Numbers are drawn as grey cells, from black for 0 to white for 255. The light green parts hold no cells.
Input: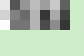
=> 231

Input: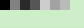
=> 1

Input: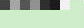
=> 66

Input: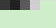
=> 56

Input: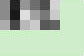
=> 139

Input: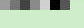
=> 156
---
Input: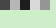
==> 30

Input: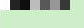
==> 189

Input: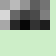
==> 62

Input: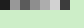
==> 142

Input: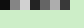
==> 35

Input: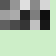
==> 34

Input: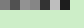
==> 134

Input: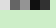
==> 148

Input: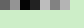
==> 34
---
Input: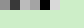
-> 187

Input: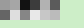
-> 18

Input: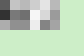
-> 185

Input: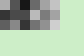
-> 23

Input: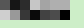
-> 44

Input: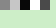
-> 8

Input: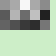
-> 247
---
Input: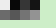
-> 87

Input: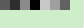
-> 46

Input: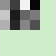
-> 38

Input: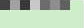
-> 161

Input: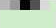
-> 153

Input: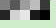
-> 210

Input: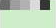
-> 157

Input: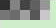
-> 108

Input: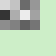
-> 129

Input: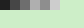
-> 70
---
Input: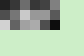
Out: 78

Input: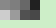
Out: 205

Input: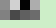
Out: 129

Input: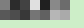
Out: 88

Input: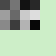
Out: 158

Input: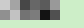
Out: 144

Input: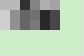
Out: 207
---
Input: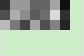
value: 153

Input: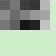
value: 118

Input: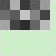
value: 175

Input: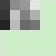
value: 141

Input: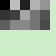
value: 190

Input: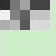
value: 118

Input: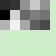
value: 52
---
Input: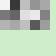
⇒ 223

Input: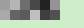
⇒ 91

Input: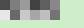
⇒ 201

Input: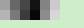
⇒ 59

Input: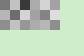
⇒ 212

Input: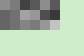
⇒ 162

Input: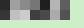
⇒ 204

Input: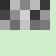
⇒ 208
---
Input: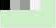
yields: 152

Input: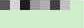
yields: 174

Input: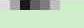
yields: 166

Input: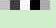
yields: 170

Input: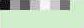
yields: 190

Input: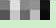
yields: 189
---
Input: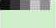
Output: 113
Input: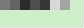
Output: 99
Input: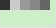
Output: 134
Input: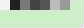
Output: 121
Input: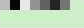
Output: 116
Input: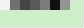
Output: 112
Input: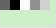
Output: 144
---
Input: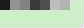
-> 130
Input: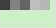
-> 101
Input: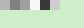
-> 159
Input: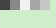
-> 241
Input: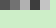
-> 177
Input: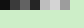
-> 98
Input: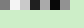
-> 202
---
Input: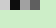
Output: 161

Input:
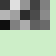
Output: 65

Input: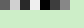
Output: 61

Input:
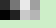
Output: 233

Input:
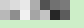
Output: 113

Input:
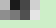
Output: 71

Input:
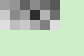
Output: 109

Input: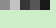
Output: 86

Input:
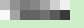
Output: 208
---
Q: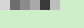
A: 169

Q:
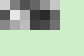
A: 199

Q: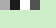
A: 82

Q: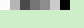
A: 181

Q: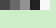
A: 104

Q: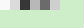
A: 207

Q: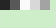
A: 163

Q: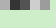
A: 156

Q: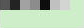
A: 162
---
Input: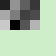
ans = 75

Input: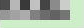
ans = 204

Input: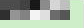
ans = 191

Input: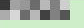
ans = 206

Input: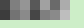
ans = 172

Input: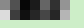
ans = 148

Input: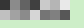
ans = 233

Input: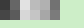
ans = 114

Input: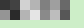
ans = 105
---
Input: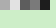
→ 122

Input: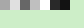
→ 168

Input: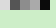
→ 141

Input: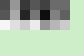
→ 118

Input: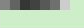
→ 99

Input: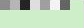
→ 159

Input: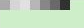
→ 170

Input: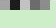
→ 140
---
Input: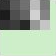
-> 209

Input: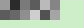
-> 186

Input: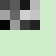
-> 208

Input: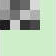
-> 195

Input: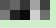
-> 163

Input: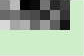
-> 126
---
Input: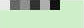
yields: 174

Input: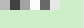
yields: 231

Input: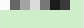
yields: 219

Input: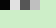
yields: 191

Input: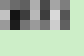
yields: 205

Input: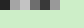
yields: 165
